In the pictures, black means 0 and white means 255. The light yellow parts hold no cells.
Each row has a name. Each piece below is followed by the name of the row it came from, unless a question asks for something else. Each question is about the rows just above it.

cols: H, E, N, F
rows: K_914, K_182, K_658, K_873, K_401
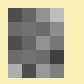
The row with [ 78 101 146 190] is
K_914
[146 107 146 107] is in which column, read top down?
N
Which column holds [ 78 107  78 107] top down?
H

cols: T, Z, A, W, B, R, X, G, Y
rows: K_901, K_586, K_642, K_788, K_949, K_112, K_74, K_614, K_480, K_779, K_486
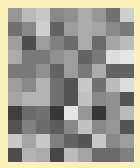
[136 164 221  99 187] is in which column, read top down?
G
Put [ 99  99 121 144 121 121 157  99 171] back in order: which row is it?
K_949
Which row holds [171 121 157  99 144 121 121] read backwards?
K_949
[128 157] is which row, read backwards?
K_642
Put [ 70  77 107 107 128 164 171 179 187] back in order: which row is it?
K_486
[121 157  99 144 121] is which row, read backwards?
K_949
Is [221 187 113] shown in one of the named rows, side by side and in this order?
no

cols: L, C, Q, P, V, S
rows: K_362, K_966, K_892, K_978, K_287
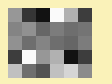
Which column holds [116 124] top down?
S
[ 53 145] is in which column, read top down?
C
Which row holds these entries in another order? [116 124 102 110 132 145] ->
K_966
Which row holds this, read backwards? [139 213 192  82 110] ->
K_287
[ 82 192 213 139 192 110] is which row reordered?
K_287
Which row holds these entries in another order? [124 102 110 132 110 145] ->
K_892
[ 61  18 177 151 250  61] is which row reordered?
K_978

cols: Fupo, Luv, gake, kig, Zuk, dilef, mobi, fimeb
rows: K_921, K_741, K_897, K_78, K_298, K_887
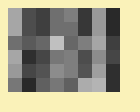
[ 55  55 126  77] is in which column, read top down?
dilef
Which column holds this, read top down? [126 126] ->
Zuk
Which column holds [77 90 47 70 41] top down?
Luv
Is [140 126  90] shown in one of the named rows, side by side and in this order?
no

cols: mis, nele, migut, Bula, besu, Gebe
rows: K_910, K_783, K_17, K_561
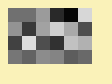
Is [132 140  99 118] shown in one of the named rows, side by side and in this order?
no
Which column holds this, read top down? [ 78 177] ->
Gebe

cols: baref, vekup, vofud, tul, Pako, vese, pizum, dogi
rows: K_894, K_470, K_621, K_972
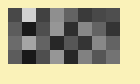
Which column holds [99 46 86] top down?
Pako
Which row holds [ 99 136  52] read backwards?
K_621
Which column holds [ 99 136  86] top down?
pizum
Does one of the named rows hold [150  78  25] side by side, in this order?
no

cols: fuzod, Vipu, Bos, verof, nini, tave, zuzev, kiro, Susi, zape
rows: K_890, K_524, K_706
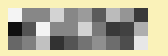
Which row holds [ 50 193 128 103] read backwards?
K_706
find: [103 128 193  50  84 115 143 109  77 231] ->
K_706
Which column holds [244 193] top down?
Bos
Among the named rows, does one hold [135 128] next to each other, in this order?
no
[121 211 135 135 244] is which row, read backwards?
K_524
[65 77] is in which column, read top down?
Susi
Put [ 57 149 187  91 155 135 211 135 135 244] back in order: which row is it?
K_890

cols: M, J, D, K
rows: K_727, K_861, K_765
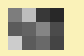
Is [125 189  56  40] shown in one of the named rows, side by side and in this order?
yes
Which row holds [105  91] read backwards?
K_765
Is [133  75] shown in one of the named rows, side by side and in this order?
yes

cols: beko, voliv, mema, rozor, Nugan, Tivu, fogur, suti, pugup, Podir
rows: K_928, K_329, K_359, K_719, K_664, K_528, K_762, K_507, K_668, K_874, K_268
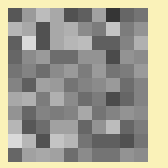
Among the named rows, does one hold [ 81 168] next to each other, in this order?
yes
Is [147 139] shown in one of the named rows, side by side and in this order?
yes
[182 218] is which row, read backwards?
K_874
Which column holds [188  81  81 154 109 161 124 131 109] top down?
mema
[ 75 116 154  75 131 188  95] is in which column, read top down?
suti

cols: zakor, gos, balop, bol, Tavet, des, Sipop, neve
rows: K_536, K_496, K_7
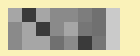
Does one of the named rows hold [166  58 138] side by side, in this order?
yes
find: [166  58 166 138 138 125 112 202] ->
K_536
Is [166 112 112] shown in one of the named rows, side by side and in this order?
no
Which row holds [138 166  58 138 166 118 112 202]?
K_496
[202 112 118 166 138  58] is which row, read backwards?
K_496
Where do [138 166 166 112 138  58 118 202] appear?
K_7

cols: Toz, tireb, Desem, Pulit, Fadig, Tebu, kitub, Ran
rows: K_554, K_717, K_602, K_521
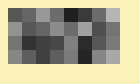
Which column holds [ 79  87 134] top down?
kitub
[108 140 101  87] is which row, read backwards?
K_717

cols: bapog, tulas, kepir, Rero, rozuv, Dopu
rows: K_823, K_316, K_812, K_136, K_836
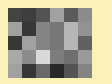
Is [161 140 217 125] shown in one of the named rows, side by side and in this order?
no
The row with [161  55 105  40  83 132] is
K_836
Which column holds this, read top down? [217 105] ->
kepir
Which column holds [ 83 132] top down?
kepir
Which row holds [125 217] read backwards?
K_136

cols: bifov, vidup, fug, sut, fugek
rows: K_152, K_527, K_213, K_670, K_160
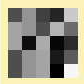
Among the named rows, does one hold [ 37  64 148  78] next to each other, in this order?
no
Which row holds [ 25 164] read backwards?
K_670
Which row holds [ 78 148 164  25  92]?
K_670
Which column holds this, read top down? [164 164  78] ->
bifov
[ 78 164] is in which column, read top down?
bifov

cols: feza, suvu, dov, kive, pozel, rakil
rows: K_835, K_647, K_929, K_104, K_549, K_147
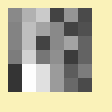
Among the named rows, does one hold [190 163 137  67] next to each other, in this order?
yes
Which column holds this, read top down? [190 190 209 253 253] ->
suvu
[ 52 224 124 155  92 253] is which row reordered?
K_549
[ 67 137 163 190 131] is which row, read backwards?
K_647
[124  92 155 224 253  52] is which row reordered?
K_549
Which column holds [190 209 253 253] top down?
suvu

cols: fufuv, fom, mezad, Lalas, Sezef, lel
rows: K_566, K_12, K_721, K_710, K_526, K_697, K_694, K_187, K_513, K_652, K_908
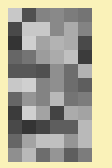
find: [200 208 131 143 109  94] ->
K_697
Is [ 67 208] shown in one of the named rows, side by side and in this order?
no
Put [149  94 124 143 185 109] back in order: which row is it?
K_908
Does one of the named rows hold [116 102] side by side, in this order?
no
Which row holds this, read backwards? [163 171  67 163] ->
K_187
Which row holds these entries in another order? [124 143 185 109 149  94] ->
K_908

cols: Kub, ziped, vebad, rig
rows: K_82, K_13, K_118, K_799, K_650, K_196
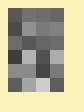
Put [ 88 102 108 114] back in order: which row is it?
K_82
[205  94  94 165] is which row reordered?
K_196
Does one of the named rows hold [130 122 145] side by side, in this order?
no
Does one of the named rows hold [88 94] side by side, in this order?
no

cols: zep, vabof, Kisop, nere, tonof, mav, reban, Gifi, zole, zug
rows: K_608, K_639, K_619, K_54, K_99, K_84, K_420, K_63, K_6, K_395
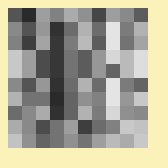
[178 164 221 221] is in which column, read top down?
zug
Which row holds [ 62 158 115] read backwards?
K_6
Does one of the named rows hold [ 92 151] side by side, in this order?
yes
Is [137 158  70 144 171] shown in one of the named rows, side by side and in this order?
no
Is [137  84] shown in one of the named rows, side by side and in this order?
yes

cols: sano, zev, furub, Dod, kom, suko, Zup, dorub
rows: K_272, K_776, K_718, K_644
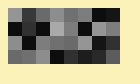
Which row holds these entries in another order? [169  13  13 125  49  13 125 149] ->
K_776
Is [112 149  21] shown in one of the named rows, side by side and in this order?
no
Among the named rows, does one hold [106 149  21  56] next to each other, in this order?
no
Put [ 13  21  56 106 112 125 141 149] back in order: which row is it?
K_272
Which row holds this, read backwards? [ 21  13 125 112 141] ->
K_272
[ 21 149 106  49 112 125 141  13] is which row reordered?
K_718

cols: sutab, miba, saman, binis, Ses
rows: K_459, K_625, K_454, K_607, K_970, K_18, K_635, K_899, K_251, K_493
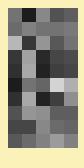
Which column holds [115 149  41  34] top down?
saman
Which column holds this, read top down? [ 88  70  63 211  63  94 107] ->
binis
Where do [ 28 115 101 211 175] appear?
K_18
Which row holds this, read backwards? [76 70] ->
K_607
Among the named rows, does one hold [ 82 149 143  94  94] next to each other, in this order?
yes
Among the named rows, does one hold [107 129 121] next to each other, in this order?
no

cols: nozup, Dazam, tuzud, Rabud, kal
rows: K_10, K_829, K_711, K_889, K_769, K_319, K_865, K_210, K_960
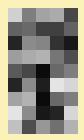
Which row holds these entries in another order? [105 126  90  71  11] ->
K_769
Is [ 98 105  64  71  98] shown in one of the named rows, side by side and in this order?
no
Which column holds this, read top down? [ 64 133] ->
tuzud
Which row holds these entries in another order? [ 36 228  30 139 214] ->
K_319
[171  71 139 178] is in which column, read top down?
Dazam
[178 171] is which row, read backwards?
K_889

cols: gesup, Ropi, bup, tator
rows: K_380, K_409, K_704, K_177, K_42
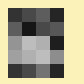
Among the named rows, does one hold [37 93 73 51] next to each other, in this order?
no
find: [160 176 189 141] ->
K_177
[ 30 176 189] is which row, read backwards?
K_704
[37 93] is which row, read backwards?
K_380
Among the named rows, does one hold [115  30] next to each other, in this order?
no
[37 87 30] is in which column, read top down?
tator
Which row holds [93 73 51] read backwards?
K_380

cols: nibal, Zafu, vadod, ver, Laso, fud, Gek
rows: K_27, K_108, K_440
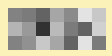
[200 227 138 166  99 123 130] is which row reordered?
K_27
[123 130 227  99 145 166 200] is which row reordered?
K_440
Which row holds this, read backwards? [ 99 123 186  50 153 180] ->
K_108

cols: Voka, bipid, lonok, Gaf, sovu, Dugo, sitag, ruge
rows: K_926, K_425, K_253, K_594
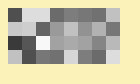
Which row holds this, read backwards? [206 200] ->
K_425
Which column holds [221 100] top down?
lonok
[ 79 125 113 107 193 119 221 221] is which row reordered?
K_926

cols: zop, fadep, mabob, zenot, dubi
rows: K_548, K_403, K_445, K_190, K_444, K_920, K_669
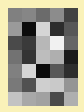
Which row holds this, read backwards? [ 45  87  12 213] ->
K_444
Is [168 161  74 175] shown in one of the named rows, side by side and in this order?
yes

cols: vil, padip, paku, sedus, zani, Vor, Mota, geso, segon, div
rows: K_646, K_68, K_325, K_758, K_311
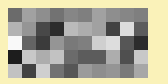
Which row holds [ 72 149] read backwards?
K_68
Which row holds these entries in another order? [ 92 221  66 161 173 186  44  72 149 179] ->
K_68

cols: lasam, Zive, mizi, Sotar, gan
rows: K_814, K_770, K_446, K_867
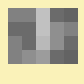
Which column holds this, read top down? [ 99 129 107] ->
gan
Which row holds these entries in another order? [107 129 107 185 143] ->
K_446
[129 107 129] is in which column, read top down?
lasam
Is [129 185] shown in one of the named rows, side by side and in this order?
no
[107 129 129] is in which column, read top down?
lasam
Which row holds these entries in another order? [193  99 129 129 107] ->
K_814
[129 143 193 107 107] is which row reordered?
K_770

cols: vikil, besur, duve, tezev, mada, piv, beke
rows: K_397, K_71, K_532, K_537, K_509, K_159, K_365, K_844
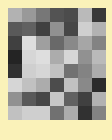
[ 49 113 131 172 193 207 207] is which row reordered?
K_844
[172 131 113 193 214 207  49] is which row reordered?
K_509
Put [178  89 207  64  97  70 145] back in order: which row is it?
K_71
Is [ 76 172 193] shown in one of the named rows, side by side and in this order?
no
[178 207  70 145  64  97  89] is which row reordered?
K_71

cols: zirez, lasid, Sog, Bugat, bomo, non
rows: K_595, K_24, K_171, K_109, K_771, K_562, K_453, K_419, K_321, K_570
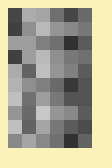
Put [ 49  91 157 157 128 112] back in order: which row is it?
K_171
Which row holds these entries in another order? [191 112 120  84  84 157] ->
K_453
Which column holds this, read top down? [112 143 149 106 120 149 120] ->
Bugat

